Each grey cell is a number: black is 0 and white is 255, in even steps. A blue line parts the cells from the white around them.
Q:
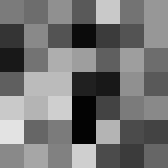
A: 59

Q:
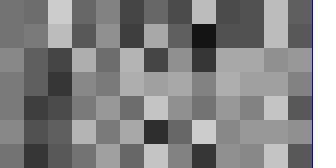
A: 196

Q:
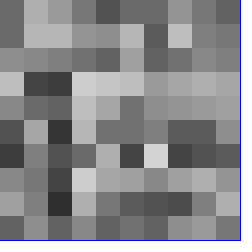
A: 154

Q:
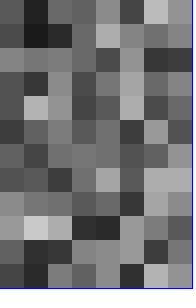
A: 179

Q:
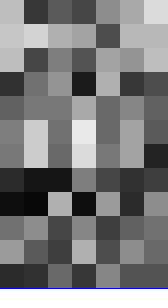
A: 83
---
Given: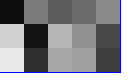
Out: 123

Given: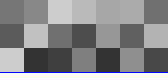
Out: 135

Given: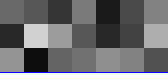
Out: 88

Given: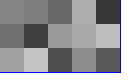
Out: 127

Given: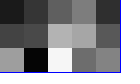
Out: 53

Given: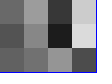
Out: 156

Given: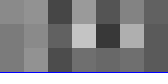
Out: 146

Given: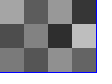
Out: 92

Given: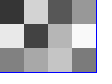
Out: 211
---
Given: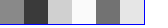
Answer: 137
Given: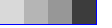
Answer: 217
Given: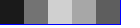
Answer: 26
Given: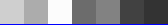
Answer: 207
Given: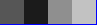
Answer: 86
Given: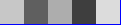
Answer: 199
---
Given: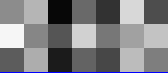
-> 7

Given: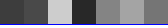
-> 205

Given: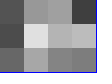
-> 160

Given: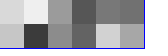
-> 155

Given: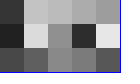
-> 187

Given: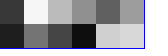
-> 187

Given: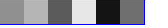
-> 91

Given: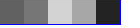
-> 211
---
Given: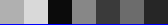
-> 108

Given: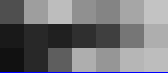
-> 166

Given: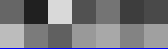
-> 61

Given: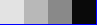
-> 137

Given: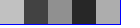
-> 39

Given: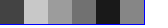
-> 25

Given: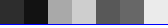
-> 103

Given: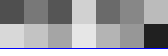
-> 135

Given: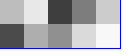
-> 125

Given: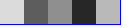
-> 39
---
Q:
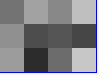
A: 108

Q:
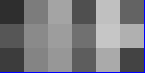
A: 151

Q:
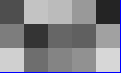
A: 132

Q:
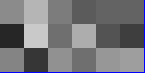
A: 145

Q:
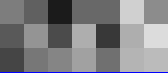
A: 133

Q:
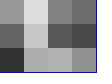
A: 178
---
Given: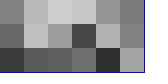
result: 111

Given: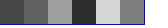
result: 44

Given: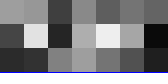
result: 116

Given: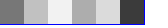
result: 173

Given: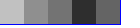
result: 115

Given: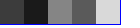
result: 133

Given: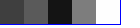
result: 20

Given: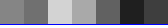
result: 97

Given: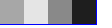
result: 229
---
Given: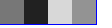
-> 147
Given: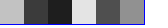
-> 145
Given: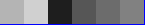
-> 129
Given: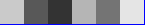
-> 229
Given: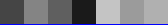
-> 176
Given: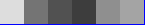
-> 164
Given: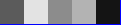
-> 20
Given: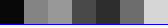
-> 214
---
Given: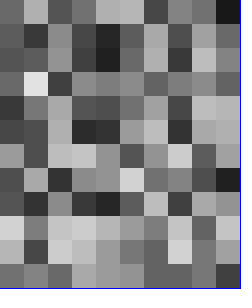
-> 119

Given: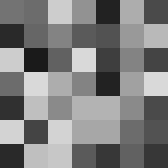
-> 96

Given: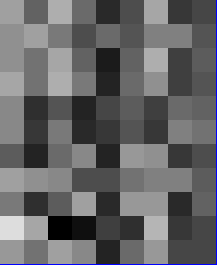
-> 70

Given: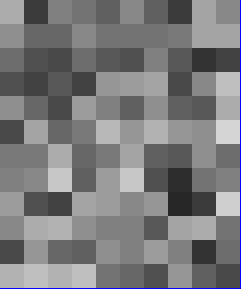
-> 96

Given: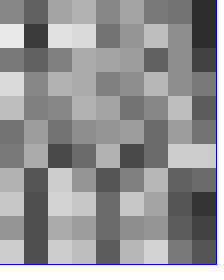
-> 122
